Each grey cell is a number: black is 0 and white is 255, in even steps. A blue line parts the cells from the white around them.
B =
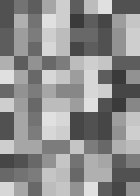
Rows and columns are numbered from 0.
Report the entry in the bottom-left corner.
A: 215
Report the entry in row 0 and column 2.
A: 93
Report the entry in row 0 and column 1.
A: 115
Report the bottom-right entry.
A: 146
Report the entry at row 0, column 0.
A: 81
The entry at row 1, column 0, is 81
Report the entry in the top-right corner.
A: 81
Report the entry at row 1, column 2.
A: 115
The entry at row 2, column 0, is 93

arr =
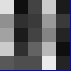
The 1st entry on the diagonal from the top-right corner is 27
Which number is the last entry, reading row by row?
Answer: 36
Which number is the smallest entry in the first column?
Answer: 88
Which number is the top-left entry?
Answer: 224
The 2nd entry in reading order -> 15
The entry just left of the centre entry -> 27
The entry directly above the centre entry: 58

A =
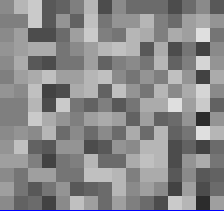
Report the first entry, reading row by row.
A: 138
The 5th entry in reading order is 98
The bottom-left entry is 138
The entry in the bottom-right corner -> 159
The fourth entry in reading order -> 88
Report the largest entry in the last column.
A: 182
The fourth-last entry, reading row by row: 202
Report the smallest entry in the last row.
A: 44
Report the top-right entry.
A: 88
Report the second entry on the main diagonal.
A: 127
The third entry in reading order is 202
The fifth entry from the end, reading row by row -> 76

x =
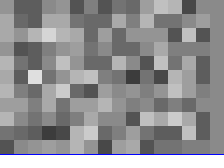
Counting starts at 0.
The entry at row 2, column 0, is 169
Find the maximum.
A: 223
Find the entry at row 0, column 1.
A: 93
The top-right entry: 138
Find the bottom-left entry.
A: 83
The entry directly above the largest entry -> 93
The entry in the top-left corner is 148
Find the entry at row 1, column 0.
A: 169
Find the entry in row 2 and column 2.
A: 181
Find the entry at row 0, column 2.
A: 93
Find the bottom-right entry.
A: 138
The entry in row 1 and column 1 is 105
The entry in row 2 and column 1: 148

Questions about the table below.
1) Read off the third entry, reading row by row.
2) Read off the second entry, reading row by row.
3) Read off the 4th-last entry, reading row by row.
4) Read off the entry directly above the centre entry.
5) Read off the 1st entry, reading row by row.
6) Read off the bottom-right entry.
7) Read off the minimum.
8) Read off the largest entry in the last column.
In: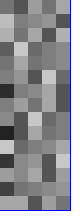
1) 157
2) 84
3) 166
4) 137
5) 116
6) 116
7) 33
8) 199

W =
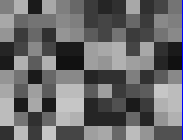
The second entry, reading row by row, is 177
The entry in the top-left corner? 127
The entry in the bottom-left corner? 48
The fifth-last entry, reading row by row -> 104
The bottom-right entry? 81
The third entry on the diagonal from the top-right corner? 69
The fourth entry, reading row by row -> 168
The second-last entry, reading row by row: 81
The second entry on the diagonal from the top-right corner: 137
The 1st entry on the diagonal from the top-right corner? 116
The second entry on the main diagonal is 104
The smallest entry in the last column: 17
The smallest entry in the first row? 26
